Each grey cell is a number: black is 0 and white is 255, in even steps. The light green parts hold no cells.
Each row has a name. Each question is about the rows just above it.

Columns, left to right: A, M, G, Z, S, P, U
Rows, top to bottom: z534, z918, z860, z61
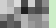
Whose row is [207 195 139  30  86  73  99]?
z918
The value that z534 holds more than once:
[207]
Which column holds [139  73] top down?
A
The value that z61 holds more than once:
[154]

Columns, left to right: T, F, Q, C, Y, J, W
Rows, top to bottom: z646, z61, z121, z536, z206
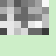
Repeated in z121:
[104]
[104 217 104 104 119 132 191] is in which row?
z121
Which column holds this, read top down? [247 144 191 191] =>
W
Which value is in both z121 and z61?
[104]
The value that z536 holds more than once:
[231]
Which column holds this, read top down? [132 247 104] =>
J
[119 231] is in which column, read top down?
Y

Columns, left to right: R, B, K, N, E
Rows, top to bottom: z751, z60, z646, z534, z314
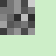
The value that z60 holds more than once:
[118]
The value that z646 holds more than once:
[45]
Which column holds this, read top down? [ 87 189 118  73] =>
N
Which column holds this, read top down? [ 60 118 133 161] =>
R

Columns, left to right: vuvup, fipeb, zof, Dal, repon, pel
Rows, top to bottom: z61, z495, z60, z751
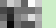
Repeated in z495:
[112]
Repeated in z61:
[206]
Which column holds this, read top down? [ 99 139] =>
vuvup

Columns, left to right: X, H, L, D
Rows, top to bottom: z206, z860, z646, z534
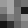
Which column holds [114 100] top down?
L
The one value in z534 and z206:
[100]
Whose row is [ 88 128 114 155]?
z646
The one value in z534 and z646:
[128]
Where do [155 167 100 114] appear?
z206
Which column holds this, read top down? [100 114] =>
L

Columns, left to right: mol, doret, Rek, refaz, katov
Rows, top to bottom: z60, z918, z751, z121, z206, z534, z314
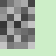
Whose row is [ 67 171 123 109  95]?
z206
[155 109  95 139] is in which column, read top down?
refaz
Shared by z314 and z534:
[123]
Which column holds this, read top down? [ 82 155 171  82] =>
doret
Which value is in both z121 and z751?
[155]
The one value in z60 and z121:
[155]

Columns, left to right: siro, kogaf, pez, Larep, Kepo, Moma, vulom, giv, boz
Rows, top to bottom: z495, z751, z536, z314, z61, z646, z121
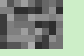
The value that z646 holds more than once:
[142]
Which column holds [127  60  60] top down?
siro
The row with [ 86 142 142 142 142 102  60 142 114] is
z646
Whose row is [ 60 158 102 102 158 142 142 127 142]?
z536
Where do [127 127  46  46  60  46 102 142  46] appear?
z751
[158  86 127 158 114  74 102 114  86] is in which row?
z495

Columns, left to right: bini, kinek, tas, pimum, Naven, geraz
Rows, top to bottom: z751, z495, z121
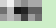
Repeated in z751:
[169]
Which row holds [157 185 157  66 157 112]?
z121
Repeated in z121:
[157]
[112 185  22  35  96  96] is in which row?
z495
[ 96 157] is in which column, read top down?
Naven
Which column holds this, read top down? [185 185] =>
kinek

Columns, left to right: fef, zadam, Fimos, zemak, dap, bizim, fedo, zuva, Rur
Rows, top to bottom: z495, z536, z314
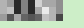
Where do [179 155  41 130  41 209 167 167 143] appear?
z495
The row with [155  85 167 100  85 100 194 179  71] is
z314

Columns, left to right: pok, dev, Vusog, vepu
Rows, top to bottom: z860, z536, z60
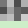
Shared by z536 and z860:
[77]
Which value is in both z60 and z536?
[103]
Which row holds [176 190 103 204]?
z60

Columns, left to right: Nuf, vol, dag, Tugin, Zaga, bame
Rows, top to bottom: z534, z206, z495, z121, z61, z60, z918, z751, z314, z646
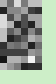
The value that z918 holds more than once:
[109]
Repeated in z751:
[64]
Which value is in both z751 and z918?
[135]
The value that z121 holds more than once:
[35]
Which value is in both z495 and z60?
[151]
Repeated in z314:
[178]

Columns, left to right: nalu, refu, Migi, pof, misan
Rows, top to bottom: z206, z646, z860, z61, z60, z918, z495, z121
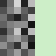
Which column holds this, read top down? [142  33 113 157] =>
pof
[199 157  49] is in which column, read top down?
Migi

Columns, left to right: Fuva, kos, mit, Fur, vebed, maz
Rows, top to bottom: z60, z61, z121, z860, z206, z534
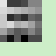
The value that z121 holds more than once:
[45]
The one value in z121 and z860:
[201]
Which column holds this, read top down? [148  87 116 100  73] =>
maz
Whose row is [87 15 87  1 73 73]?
z534

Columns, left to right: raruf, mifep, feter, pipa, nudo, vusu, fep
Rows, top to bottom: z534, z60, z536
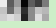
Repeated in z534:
[93]
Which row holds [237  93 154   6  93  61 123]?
z534

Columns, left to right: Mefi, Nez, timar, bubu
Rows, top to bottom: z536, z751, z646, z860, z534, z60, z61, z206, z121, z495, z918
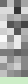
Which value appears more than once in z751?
[219]
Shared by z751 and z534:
[219]
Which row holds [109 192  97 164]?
z536

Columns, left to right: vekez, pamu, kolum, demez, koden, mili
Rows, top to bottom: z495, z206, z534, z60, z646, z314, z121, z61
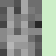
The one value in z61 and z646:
[137]
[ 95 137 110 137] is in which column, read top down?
koden
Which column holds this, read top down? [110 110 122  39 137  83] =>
mili
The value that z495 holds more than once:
[110]

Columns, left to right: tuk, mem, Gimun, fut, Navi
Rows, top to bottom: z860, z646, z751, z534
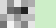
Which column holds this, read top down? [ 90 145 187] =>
Gimun
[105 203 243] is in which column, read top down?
mem
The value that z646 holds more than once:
[217]

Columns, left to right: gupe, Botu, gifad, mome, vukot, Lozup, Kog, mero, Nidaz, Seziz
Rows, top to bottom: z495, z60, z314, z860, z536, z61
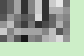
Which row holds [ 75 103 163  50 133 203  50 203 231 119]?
z495
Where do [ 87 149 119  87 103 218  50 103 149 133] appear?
z314

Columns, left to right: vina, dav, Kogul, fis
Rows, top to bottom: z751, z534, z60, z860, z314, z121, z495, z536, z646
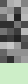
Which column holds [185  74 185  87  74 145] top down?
fis
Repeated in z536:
[145]
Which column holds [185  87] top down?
fis

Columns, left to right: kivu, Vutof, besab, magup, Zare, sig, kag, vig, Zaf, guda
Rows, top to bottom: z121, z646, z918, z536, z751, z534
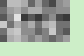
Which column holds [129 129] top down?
kag
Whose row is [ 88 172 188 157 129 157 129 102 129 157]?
z534
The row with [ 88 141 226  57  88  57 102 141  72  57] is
z918
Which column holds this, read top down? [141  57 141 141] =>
magup
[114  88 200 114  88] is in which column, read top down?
kivu
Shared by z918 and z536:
[141]

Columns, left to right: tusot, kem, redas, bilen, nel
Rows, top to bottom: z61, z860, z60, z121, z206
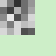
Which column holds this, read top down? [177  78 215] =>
redas
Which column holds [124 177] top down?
kem

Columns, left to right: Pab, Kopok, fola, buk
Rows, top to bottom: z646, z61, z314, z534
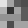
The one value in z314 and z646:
[90]
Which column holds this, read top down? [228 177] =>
Pab
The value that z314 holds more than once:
[147]
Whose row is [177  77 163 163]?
z534
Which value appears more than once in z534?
[163]

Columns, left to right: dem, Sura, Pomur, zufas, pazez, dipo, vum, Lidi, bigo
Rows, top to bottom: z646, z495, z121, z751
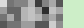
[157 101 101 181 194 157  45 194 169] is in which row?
z495
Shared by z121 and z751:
[116]

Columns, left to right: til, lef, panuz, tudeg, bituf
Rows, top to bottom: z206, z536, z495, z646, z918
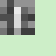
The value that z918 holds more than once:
[61]
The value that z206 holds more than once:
[147]
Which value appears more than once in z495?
[77]

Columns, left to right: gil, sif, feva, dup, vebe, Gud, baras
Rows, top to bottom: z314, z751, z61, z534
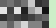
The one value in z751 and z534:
[158]
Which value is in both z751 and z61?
[64]

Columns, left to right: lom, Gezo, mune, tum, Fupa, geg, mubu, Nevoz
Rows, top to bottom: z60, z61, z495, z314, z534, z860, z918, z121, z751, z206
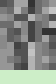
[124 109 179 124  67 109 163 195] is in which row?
z61
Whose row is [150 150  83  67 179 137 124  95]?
z206
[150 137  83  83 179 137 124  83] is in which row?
z495

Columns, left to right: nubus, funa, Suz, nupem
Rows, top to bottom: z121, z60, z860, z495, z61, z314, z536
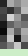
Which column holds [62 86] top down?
nubus
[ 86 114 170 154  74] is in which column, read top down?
nupem
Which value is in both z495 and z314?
[23]
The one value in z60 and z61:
[98]
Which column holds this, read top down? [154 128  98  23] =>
Suz
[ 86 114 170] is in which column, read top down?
nupem
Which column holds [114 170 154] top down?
nupem

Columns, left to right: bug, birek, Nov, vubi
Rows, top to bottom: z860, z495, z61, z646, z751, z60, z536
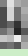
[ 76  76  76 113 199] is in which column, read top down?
bug
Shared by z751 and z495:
[113]
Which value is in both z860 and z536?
[172]

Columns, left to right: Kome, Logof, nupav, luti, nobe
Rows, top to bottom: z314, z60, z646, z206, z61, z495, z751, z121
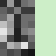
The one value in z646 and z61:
[165]
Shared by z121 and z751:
[85]
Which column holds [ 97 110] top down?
Kome
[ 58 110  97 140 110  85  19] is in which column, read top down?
nobe
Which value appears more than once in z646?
[110]
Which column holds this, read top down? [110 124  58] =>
luti

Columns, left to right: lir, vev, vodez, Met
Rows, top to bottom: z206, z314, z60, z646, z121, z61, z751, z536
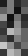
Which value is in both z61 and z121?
[100]
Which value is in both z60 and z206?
[43]
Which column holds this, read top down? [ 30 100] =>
lir
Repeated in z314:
[100]

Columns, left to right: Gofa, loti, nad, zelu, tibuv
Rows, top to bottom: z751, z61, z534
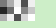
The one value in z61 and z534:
[255]
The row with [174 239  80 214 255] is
z534
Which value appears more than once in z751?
[239]

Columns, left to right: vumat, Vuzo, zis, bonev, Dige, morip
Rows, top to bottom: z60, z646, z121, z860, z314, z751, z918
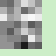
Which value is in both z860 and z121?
[163]
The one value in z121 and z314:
[163]
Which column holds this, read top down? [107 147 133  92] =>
zis
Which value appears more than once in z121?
[235]
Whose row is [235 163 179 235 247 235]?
z121
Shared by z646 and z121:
[179]
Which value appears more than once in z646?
[179]

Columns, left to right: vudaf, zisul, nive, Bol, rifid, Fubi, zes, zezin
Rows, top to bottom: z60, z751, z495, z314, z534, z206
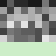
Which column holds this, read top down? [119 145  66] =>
zes
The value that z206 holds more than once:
[106]
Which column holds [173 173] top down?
rifid

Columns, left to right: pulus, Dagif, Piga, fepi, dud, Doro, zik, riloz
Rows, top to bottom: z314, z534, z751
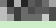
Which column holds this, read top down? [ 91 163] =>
Dagif
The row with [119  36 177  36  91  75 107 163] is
z314
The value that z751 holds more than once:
[107]
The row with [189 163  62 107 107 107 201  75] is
z751
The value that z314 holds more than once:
[36]
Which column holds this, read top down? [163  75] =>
riloz

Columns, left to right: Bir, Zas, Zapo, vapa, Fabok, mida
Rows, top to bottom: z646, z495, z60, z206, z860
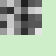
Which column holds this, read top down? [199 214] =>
Zas
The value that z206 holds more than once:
[86]
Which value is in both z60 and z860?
[155]

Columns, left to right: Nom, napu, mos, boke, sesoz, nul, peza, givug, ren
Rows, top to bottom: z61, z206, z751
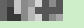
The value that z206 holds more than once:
[86]
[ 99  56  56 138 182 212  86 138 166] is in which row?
z751
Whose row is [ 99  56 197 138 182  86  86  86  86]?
z206

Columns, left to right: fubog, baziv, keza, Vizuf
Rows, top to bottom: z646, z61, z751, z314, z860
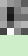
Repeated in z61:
[150]
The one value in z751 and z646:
[150]
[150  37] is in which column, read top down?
baziv

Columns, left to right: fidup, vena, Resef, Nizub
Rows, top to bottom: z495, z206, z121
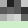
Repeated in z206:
[89]
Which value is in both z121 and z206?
[101]
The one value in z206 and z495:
[89]
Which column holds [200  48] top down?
Nizub
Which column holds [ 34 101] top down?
vena
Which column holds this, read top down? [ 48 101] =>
Nizub
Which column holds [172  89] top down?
fidup

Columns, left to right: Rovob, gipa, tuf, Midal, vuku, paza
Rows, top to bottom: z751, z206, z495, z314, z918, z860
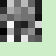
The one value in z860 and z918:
[58]
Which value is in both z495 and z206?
[114]
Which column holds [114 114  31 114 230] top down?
Midal
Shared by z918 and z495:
[114]
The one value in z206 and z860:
[58]

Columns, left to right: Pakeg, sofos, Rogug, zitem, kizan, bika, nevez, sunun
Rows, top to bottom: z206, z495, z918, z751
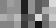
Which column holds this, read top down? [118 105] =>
nevez
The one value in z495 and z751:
[132]
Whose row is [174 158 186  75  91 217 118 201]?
z918
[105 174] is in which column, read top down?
nevez

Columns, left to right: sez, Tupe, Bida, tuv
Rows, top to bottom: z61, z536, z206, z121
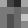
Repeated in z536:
[121]
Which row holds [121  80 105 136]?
z121
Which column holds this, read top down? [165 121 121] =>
sez
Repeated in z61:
[165]

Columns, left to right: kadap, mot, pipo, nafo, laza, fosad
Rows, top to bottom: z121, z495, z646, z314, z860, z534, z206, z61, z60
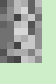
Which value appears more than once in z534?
[113]
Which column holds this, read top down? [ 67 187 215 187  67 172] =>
pipo
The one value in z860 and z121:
[98]
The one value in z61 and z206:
[129]

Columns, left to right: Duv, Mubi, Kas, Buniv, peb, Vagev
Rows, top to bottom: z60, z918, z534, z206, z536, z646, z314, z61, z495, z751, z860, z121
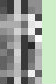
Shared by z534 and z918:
[127]
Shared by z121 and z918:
[56]
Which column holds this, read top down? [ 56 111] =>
Buniv
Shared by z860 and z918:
[143]
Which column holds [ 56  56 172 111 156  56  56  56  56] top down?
Buniv

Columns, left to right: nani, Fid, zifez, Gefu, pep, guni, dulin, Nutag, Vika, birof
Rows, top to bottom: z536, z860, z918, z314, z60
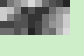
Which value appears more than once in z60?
[109]
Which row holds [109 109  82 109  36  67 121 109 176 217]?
z60
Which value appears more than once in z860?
[52]
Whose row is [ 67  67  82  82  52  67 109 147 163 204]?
z314

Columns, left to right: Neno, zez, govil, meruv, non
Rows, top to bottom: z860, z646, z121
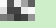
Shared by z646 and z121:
[68]
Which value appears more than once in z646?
[68]
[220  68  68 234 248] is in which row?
z646
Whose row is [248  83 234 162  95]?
z860

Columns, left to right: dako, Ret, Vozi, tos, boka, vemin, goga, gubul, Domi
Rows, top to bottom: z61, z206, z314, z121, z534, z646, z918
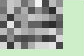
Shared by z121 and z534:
[159]
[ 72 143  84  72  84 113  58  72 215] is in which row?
z646
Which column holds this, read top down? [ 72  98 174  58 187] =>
goga

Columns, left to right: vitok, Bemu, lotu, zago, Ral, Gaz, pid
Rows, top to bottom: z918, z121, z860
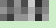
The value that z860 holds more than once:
[147]
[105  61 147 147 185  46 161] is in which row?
z860
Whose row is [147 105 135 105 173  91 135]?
z121

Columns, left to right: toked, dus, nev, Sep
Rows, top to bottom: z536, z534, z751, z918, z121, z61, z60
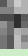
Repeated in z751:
[75]
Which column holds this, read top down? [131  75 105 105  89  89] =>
dus

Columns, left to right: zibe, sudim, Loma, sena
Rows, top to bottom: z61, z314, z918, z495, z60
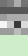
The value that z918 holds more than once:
[172]
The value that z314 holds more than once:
[87]
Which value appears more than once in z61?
[115]
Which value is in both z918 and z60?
[156]

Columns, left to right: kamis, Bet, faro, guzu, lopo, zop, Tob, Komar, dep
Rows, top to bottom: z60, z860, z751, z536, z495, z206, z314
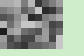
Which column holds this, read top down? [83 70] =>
Komar
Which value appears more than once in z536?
[198]
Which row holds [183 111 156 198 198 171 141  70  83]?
z536
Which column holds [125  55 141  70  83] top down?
Komar

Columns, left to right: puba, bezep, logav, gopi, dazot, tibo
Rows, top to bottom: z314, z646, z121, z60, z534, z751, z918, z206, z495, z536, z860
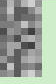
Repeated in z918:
[164]
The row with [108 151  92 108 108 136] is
z121

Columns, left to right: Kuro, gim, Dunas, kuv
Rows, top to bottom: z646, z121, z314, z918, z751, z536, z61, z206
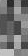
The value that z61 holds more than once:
[70]
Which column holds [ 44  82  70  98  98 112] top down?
gim
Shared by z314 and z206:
[138]
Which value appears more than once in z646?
[138]

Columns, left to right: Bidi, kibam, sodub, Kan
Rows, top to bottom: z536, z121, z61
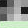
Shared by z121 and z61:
[180]
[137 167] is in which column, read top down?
kibam

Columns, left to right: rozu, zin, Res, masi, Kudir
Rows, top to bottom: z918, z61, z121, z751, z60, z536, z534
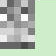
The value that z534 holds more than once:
[101]
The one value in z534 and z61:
[101]
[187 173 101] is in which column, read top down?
Res
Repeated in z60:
[214]
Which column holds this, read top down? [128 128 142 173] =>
Kudir

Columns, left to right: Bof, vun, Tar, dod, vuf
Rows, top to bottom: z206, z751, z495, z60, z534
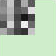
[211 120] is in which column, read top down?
vun
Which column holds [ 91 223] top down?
vuf
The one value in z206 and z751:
[91]
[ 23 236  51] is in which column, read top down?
dod

